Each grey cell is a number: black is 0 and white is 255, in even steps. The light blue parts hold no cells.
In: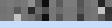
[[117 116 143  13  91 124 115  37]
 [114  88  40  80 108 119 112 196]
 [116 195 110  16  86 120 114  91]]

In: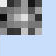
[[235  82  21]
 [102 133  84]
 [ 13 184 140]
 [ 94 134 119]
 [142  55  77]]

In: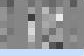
[[118 136 112 117 123  91]
 [147 133 160 185 164 131]
 [148 133  61 157 234 135]
 [136 135 199 169 128 131]
 [153 133 215 152 158 123]
 [117 134 187 102 162 150]
 [145 134 148 186  65 128]]

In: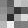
[[130 200]
 [143  52]
 [157 174]
 [183 122]]

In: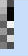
[[193]
 [175]
 [137]
 [ 96]
 [152]
 [ 96]
 [123]]

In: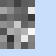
[[ 95  65  95]
 [166 108 233]
 [ 87  96  57]
 [144 201 118]
 [ 84 162 247]
 [153 154 130]
 [128 162 125]]

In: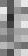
[[124 187]
 [234 148]
 [197 180]
 [136 187]
 [161 161]
 [124 174]
 [185 128]
 [124 187]]

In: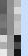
[[ 95 184]
 [ 90 216]
 [112 181]
 [120 197]
 [102 193]
 [216  26]
 [173  72]
 [233  20]]

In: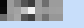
[[  7 128  60 110 156]
 [ 11 162 243 153 160]
 [109 166  64 115 151]]
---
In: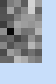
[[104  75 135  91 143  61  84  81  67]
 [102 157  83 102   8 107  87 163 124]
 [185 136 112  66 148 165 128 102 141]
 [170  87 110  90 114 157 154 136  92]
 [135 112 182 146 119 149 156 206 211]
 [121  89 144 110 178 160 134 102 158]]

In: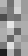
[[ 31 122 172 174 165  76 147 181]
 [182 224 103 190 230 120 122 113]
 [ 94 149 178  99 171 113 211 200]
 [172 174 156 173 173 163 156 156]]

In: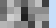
[[181 121 101 110]
 [174 207 160 188]
 [129 192 180 134]
 [134  30  43  95]
 [ 66 114 139 153]
 [185 163 139 192]
 [ 88 165 139  62]]

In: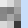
[[216 136 133 234]
 [199 167 123 216]
 [ 58 137 161 181]]

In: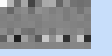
[[132  96 139 130 128 133 252]
 [133 166 119 127 133 103 180]
 [130  30 142 130 124 133 107]
 [133 160 116 132 134 139 166]
 [133 128 111 134 130 113  67]
 [130  88 130 126 128 145 121]
 [131 199 135 132 137 138 169]
 [132 143 121 132 133 127 172]
 [133 190 141 134 136 134 102]
 [130  48 136 133 124 124 145]
 [134 138 132 130 132 133 115]
 [134 197 139 128 136 116 111]
 [130  44 126 130 125 133 115]]

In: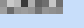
[[158 144]
 [106 201]
 [150 185]
 [156  58]
 [149 175]
 [115  97]
 [148 110]
 [143 198]
 [138 111]]

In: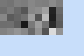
[[129 110 135 110 119]
 [137 111  91 122 115]
 [148  95 101 105 127]
 [136  24 113  86 124]
 [105 121 159 136 135]
 [147 157  83 141 128]
 [ 83 116 187 161 126]
 [219  44  31  35 138]
 [146  90  96 104 125]]
